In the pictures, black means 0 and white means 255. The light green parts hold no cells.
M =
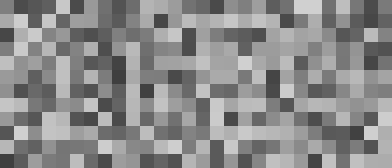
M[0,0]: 127
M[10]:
[183, 111, 97, 146, 117, 119, 122, 205, 170, 136, 133, 185, 206, 124, 181, 90, 200, 128, 100, 118, 159, 138, 170, 139, 97, 124, 83, 179]
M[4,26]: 70
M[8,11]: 152
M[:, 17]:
[127, 172, 92, 97, 208, 121, 157, 187, 161, 201, 128, 82]
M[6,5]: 97
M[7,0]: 197
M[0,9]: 109
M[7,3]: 104
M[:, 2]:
[86, 93, 202, 130, 159, 95, 105, 120, 86, 141, 97, 157]
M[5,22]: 173
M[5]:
[154, 147, 95, 139, 192, 120, 180, 124, 63, 169, 126, 125, 74, 100, 149, 170, 170, 121, 189, 69, 163, 126, 173, 122, 170, 184, 146, 164]
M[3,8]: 148
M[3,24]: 120
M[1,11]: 71
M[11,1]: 91
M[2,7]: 94
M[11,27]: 172
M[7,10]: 140
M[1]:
[169, 205, 93, 198, 101, 158, 156, 108, 90, 131, 170, 71, 151, 187, 166, 180, 198, 172, 194, 180, 74, 122, 174, 97, 146, 91, 71, 98]
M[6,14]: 194
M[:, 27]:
[122, 98, 131, 82, 115, 164, 126, 184, 205, 175, 179, 172]
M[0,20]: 113
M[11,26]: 173
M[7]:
[197, 186, 120, 104, 148, 139, 196, 75, 100, 183, 140, 194, 158, 140, 95, 201, 166, 187, 189, 125, 85, 166, 183, 179, 157, 146, 154, 184]
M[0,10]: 180
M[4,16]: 163
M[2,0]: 71
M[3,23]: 157
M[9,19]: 183
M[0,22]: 208

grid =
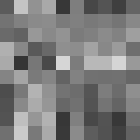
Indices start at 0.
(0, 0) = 91
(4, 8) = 213
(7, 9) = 134
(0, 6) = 71
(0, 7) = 84
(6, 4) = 115
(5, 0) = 132
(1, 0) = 115
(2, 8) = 130
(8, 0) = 83
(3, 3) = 105
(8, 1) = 191
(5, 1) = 165
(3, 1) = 136
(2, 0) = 106
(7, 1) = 137
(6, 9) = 143
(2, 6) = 128
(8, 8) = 56
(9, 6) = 93
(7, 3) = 150
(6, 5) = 109
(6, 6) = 85
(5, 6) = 113
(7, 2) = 171
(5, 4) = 99
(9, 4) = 57
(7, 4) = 103
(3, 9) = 110
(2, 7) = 139

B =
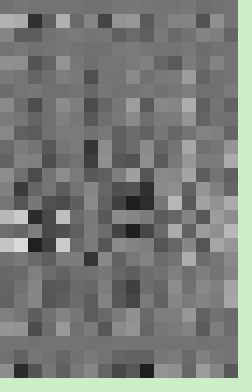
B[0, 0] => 114
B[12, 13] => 164
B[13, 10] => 48
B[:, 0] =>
[114, 177, 133, 116, 144, 121, 109, 138, 122, 135, 107, 99, 141, 129, 117, 184, 110, 196, 113, 104, 100, 98, 127, 149, 115, 113, 141]
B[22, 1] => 118
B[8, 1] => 118
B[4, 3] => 100
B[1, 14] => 83
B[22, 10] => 105
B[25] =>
[113, 97, 118, 114, 102, 113, 121, 115, 101, 98, 99, 119, 123, 106, 128, 118, 116]
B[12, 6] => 88
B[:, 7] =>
[114, 69, 118, 113, 118, 116, 118, 102, 111, 120, 141, 144, 95, 103, 98, 89, 109, 86, 136, 119, 125, 131, 105, 87, 114, 115, 101]
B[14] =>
[117, 85, 118, 81, 75, 94, 138, 98, 64, 31, 45, 119, 182, 88, 160, 146, 170]
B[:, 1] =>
[118, 171, 94, 120, 142, 117, 117, 109, 118, 97, 124, 130, 112, 59, 85, 201, 102, 217, 121, 106, 113, 119, 118, 146, 116, 97, 44]
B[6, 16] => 122
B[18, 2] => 106
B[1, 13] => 131
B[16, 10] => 70
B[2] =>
[133, 94, 94, 114, 119, 122, 116, 118, 96, 107, 95, 121, 106, 114, 131, 126, 101]
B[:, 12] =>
[116, 130, 106, 115, 90, 123, 119, 133, 124, 103, 116, 120, 135, 142, 182, 102, 171, 102, 116, 127, 140, 133, 126, 123, 115, 123, 142]
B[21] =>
[98, 119, 134, 86, 94, 108, 93, 131, 87, 70, 122, 98, 133, 123, 131, 124, 165]
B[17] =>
[196, 217, 32, 62, 202, 105, 122, 86, 139, 131, 125, 85, 102, 134, 85, 165, 150]
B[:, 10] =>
[117, 90, 95, 117, 128, 113, 120, 90, 111, 98, 138, 142, 86, 48, 45, 124, 70, 125, 131, 109, 109, 122, 105, 102, 116, 99, 31]
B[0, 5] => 115
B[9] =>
[135, 97, 92, 112, 122, 122, 114, 120, 96, 108, 98, 119, 103, 115, 130, 127, 101]
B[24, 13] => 116
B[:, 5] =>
[115, 106, 122, 115, 119, 121, 115, 125, 119, 122, 122, 115, 122, 115, 94, 107, 95, 105, 124, 111, 106, 108, 119, 112, 115, 113, 120]

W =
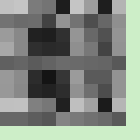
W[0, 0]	193
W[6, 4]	45
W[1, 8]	143
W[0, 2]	123
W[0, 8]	179
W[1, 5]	115
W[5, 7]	90
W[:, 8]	[179, 143, 148, 146, 88, 147, 147, 181, 89]
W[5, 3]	20
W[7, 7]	27
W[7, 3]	119
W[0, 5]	197
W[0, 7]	30
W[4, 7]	101
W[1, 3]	66
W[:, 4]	[29, 147, 48, 44, 107, 54, 45, 32, 132]
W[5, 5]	155
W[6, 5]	145
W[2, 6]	104
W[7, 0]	192
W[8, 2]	93
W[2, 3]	30
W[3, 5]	143
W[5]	[153, 139, 44, 20, 54, 155, 90, 90, 147]
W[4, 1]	101

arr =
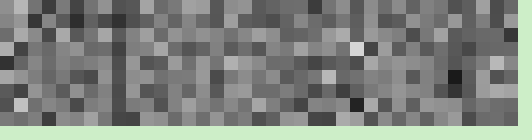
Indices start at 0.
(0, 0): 143
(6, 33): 88
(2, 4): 169
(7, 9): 123
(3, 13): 85
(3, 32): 88
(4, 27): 138
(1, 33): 96
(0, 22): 60
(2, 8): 91
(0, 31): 119
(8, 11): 143
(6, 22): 74
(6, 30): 130
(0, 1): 182
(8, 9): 68
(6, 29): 136
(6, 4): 91
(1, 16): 159
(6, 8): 75
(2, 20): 96
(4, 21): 90
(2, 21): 100
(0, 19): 99
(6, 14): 141
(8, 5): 132
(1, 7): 74
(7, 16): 136
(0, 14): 156
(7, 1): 193
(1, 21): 135
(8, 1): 111
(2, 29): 77
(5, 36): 103
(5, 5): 86
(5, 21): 105

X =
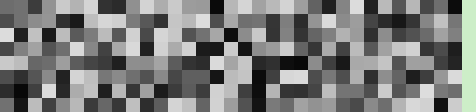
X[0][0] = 109
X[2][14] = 114
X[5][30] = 62
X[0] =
[109, 113, 60, 147, 202, 179, 212, 50, 43, 144, 211, 173, 202, 156, 154, 10, 183, 213, 162, 185, 211, 158, 98, 32, 132, 220, 33, 186, 86, 183, 71, 110, 12]
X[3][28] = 197
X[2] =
[220, 31, 193, 25, 188, 90, 124, 187, 87, 209, 73, 213, 199, 83, 114, 167, 13, 140, 200, 52, 130, 52, 101, 128, 178, 155, 47, 141, 64, 82, 107, 162, 128]
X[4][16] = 165
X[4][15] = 218
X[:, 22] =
[98, 148, 101, 54, 140, 77, 69, 146]
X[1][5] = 26
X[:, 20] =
[211, 126, 130, 204, 14, 215, 52, 106]
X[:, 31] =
[110, 193, 162, 76, 64, 151, 121, 16]
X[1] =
[77, 113, 140, 149, 48, 26, 189, 214, 207, 123, 88, 50, 197, 184, 221, 78, 168, 111, 115, 53, 126, 44, 148, 218, 139, 157, 69, 43, 23, 53, 134, 193, 118]
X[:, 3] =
[147, 149, 25, 83, 109, 138, 219, 64]
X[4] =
[201, 188, 103, 109, 158, 92, 69, 59, 31, 142, 140, 164, 92, 51, 44, 218, 165, 198, 40, 48, 14, 9, 140, 63, 24, 169, 171, 196, 82, 160, 158, 64, 36]
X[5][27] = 142
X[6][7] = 31
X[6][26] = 78
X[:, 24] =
[132, 139, 178, 66, 24, 78, 116, 93]
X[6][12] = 60
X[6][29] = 117
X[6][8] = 184
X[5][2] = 85
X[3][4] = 111
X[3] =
[71, 128, 162, 83, 111, 217, 135, 66, 168, 217, 33, 209, 171, 209, 27, 23, 203, 20, 141, 155, 204, 100, 54, 171, 66, 187, 88, 161, 197, 210, 53, 76, 30]

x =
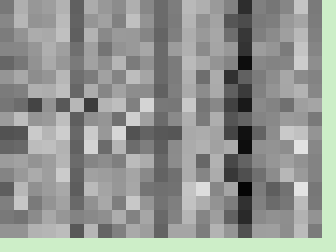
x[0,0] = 120
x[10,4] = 178
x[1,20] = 153
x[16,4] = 188
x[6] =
[123, 128, 176, 173, 190, 102, 173, 134, 162, 141, 140, 97, 127, 170, 140, 170, 96, 59, 129, 148, 166, 179, 135]
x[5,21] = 139
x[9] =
[82, 85, 202, 181, 205, 104, 202, 152, 214, 82, 99, 88, 86, 169, 172, 163, 69, 17, 99, 141, 201, 193, 148]
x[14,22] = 121
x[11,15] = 178
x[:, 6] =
[172, 149, 179, 160, 162, 124, 173, 60, 143, 202, 212, 133, 161, 186, 145, 137, 182]
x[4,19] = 131
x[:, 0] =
[120, 135, 124, 134, 102, 149, 123, 118, 155, 82, 101, 156, 132, 94, 127, 121, 147]
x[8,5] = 94
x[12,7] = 157
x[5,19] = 141
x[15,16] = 98
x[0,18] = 128
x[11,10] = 172
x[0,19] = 118
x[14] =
[127, 198, 122, 147, 162, 105, 145, 168, 126, 200, 149, 115, 127, 194, 174, 147, 125, 49, 129, 107, 119, 187, 121]
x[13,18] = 124
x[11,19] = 150
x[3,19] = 149
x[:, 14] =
[175, 145, 153, 138, 169, 110, 140, 117, 122, 172, 177, 103, 133, 221, 174, 133, 125]
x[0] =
[120, 175, 151, 158, 178, 96, 172, 152, 140, 175, 135, 107, 125, 185, 175, 154, 130, 45, 128, 118, 134, 196, 122]
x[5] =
[149, 168, 141, 149, 183, 111, 124, 161, 132, 189, 165, 106, 124, 176, 110, 172, 49, 97, 124, 141, 167, 139, 131]
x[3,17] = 51
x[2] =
[124, 147, 172, 169, 192, 95, 179, 137, 154, 153, 133, 100, 127, 173, 153, 167, 110, 55, 127, 139, 159, 185, 128]
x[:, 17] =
[45, 76, 55, 51, 13, 97, 59, 25, 100, 17, 13, 99, 79, 5, 49, 41, 80]
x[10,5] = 97

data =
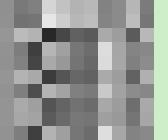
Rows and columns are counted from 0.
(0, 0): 144
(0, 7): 130
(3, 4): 160
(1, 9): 189
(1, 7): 132
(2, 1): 187
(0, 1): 121
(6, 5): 128
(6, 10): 135
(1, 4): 205
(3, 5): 119
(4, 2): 69
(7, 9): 110
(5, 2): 169
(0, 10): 123
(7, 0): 148
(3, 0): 146
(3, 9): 132
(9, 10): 137
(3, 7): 221
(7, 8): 156
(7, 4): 100
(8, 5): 120
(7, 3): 84
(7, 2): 159
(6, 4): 163
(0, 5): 179
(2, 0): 150
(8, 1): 167

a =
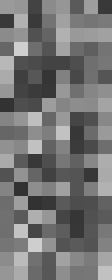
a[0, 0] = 154
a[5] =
[171, 63, 87, 53, 129, 72, 112, 85]
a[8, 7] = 136
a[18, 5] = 136
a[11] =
[170, 90, 56, 78, 119, 97, 136, 173]
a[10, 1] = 136
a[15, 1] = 90
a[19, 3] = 87
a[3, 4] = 163
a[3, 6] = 95
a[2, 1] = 148
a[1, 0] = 57
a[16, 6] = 86
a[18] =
[140, 187, 113, 88, 162, 136, 123, 166]
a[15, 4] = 69
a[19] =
[150, 171, 106, 87, 142, 118, 119, 193]
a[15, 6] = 81
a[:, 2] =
[67, 58, 81, 110, 75, 87, 59, 74, 191, 142, 193, 56, 101, 142, 50, 175, 70, 206, 113, 106]
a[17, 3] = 147
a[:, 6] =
[158, 117, 156, 95, 111, 112, 134, 139, 80, 107, 74, 136, 55, 127, 78, 81, 86, 83, 123, 119]
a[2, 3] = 100
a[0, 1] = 150
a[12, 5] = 84
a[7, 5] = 141
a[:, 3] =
[139, 115, 100, 84, 67, 53, 55, 157, 103, 126, 98, 78, 65, 129, 55, 150, 106, 147, 88, 87]
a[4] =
[184, 80, 75, 67, 67, 78, 111, 119]
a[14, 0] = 109
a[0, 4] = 150
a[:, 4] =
[150, 161, 177, 163, 67, 129, 152, 133, 153, 194, 131, 119, 87, 161, 90, 69, 93, 83, 162, 142]
